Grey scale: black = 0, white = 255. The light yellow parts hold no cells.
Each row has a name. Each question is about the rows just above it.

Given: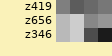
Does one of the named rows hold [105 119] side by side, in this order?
yes
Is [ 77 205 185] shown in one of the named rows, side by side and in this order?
no
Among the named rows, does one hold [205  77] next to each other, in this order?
yes
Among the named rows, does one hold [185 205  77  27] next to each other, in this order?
yes
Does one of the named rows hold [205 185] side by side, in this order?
no
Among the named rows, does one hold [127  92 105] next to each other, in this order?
yes

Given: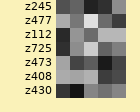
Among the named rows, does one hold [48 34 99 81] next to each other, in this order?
no
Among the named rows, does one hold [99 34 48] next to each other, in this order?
yes
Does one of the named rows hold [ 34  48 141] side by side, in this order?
yes
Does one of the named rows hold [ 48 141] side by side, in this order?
yes
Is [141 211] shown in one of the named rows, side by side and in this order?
no
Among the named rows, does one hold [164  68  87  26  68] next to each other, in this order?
no
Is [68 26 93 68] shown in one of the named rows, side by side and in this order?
no

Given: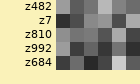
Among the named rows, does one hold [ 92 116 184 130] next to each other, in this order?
yes
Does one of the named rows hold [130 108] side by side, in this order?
yes
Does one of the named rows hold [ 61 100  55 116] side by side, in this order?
yes
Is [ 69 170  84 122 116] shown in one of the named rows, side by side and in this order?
no
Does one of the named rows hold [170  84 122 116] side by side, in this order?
no

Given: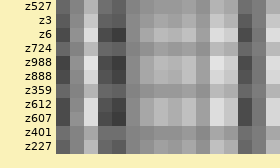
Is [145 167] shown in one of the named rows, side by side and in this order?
no
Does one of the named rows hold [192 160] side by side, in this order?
yes
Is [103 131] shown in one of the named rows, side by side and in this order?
yes

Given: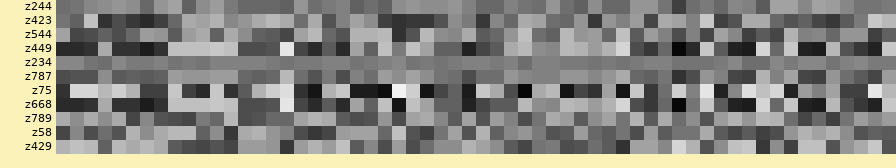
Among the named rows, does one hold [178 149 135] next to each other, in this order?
no
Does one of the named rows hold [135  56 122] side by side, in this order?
no
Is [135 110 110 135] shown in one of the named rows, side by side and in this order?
yes
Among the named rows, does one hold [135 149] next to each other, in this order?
yes

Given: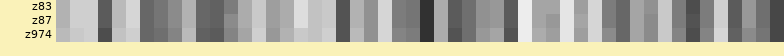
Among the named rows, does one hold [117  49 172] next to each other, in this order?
yes
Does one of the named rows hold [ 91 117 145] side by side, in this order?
no
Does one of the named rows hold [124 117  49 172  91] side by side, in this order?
yes
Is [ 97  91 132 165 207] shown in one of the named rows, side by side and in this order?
yes

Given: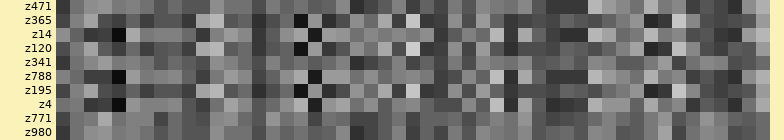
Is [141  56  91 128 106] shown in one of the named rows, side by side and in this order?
yes
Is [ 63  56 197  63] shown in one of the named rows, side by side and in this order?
no
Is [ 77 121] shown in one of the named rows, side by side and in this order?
yes
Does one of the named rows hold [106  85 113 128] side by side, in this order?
no
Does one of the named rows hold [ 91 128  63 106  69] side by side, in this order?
no
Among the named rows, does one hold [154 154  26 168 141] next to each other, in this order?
no
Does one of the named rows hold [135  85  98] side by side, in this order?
yes

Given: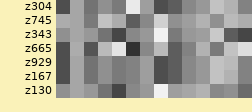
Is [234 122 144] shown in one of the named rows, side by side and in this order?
no
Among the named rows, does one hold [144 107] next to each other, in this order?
yes
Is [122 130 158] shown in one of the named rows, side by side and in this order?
yes
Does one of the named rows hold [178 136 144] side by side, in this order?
yes
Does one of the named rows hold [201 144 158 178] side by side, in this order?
no
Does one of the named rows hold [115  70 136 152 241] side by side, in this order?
yes
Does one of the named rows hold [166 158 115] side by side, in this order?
no

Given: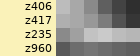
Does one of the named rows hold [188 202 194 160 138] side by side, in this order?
no
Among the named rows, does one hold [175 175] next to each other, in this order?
no
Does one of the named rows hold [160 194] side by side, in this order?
yes
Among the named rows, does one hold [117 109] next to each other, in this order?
yes

